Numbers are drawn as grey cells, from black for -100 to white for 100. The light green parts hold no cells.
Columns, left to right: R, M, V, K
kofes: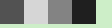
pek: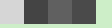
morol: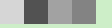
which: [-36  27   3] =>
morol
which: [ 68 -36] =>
morol
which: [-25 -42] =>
pek
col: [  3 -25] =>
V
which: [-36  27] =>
morol
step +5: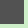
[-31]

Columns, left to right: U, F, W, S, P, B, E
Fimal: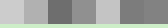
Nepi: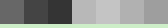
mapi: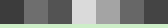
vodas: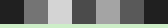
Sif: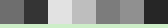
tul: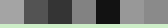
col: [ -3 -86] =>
P
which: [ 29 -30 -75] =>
vodas

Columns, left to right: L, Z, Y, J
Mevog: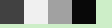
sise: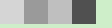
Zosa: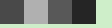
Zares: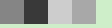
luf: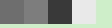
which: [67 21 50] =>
sise
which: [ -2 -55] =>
luf
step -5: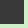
[-60]
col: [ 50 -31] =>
Y
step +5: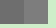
[-9  3]

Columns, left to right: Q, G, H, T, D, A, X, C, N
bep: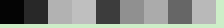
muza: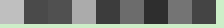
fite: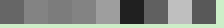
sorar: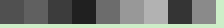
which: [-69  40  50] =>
bep
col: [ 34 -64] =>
X
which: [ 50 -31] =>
fite
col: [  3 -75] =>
T

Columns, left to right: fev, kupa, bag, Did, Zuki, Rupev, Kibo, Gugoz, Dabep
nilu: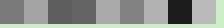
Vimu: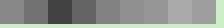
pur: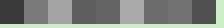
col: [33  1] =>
Zuki
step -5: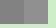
[-4  7]
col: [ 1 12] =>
Rupev
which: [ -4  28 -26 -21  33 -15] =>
pur
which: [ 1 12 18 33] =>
Vimu

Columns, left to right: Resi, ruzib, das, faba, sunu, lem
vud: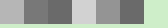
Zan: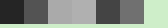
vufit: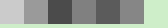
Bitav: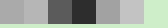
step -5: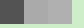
[-40  28  33]
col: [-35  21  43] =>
ruzib

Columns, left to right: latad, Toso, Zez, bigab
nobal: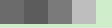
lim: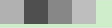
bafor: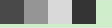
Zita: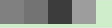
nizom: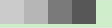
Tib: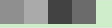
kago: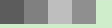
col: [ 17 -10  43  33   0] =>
Toso
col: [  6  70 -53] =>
Zez
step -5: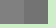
[ -5 -15]
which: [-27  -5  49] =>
nobal

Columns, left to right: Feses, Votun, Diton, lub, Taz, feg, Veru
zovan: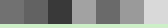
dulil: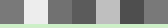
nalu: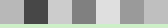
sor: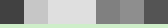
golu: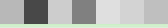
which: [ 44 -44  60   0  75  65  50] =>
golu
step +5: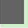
[-18]
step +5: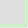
[80]

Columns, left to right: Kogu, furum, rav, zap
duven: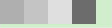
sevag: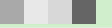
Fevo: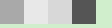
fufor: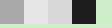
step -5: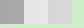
[27 76 64]
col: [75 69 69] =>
rav
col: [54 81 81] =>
furum

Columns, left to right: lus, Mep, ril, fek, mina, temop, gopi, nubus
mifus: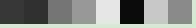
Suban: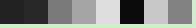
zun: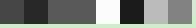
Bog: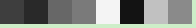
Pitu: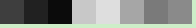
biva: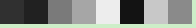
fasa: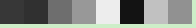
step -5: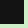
[-90]
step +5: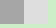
[35 79]
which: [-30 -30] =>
zun
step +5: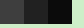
[-46 -69 -86]
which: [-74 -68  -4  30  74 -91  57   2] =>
Suban
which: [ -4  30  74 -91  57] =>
Suban

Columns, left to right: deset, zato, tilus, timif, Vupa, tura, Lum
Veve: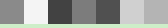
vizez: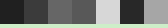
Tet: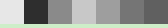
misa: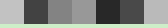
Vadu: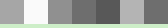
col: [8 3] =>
tilus
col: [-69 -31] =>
Vupa

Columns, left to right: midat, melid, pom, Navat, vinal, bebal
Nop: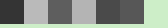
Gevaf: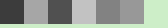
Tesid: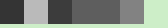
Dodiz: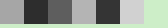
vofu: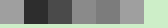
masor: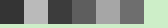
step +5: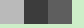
[ 51 -48 -21]
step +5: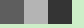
[-21  46 -54]
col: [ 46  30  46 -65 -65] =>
melid
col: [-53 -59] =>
midat
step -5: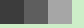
[-58 -31  25]
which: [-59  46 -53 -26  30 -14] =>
masor

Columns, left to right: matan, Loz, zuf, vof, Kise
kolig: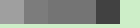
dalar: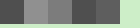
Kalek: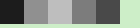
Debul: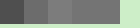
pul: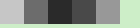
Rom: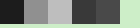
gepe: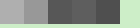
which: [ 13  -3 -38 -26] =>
dalar
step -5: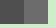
[-43 -20]
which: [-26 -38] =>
gepe
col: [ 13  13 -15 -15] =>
Loz
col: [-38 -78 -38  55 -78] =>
matan

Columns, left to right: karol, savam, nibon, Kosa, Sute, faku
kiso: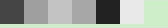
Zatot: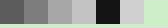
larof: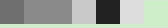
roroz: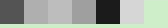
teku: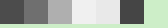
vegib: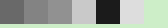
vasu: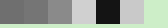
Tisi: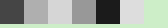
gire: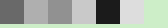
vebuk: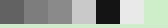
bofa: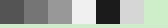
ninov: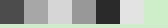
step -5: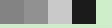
[ -2   9  53 -84]
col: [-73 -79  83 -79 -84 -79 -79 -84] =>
Sute
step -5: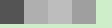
[-39  32  43  20]
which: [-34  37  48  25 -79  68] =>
roroz
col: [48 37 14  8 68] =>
nibon

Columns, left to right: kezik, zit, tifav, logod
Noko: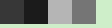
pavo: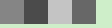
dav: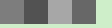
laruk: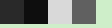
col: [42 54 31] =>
tifav
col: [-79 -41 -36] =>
zit
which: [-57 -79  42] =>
Noko
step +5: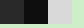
[-63 -84  75]

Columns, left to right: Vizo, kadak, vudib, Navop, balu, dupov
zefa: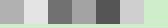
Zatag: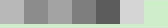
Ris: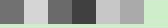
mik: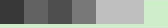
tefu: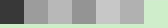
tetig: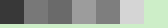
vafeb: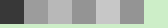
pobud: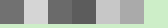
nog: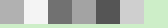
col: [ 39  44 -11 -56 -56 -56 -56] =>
Vizo
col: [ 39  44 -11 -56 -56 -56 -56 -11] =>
Vizo
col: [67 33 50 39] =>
dupov
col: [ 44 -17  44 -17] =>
vudib
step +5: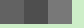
[-18 -34  -1]
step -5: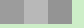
[17 39 11]
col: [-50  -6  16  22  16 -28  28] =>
Navop

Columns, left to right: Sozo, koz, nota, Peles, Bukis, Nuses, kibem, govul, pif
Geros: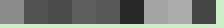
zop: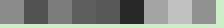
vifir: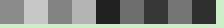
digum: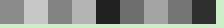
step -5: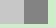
[51 -2]
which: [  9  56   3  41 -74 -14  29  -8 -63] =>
digum
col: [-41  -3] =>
nota
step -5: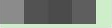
[  4 -41 -46 -31]

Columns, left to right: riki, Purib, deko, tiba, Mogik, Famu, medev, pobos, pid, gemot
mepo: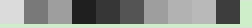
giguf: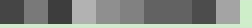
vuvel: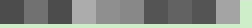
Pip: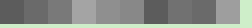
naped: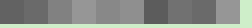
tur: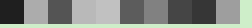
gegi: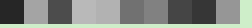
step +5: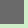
[-12]
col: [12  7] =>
Mogik
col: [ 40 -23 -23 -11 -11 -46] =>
pobos
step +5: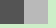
[-29  50]

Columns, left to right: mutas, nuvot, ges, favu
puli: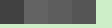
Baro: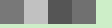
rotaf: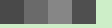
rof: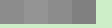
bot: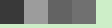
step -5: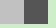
[ 46 -38]
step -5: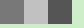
[-11  46 -38]
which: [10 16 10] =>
rof
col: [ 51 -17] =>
nuvot

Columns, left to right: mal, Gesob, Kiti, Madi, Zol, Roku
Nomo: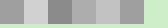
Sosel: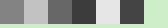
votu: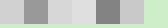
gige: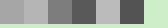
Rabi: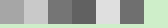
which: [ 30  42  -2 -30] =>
gige
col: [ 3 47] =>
Zol
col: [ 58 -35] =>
Roku
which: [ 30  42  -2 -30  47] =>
gige

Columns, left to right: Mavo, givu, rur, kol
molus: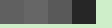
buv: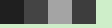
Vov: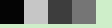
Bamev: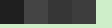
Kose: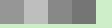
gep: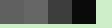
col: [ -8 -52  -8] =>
kol
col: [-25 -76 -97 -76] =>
Mavo
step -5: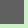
[-30]
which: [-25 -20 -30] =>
molus
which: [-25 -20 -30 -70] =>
molus
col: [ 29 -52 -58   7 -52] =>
rur

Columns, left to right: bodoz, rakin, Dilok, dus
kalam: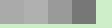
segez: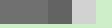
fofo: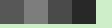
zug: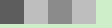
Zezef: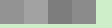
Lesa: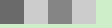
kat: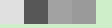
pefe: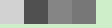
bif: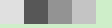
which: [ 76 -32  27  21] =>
kat
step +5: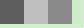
[-22  54  14]

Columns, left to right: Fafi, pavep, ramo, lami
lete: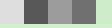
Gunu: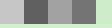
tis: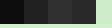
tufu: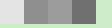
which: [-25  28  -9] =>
Gunu
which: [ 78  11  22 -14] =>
tufu
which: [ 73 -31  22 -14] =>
lete

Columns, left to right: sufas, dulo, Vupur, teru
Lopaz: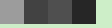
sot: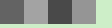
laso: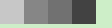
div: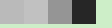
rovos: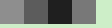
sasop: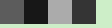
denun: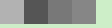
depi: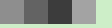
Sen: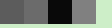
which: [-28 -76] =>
rovos
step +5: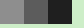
[ 16 -23 -71]
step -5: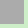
[29]
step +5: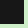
[-77]
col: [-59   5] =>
teru

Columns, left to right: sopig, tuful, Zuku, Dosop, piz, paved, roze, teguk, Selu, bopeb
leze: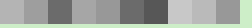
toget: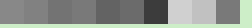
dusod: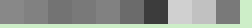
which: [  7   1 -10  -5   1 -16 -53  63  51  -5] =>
dusod
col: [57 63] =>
teguk

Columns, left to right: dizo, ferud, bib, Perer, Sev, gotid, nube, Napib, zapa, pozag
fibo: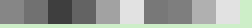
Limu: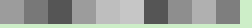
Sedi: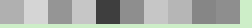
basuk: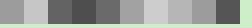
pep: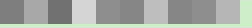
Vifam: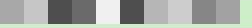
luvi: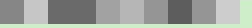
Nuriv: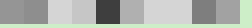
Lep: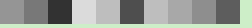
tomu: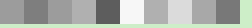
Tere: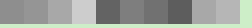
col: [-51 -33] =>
bib
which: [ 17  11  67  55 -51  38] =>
Nuriv
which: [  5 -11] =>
fibo
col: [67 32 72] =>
Napib

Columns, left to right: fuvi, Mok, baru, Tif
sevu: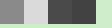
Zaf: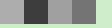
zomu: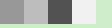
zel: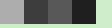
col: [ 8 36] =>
fuvi
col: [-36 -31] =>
baru
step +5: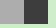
[ 41 -48]
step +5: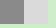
[13 76]

